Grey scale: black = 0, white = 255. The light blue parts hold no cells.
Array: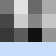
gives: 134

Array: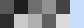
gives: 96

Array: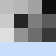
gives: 125

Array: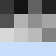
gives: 144

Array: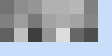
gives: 163

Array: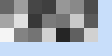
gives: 201

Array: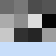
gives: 221

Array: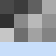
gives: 185

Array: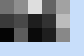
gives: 50

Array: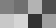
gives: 50
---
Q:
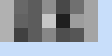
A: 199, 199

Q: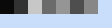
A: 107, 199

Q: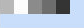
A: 139, 252

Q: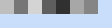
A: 94, 212

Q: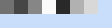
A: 250, 250

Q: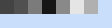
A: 22, 229

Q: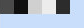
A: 208, 236
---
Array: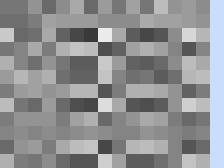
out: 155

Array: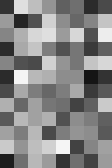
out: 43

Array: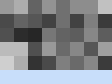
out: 141

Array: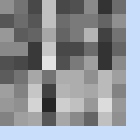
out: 51

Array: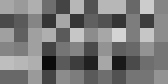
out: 204
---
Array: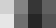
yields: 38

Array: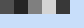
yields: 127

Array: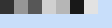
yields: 87

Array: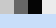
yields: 5

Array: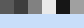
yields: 129

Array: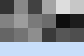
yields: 142
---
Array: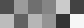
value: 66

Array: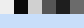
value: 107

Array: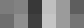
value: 94

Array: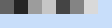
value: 217

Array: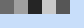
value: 86

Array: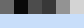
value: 212
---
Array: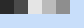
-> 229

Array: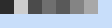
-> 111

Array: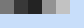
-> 35

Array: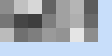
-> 126

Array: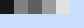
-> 95

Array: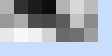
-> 71
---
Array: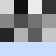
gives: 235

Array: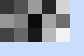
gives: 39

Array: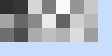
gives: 149

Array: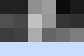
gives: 11

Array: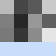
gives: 89

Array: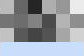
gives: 150

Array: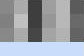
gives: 184

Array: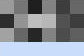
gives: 61
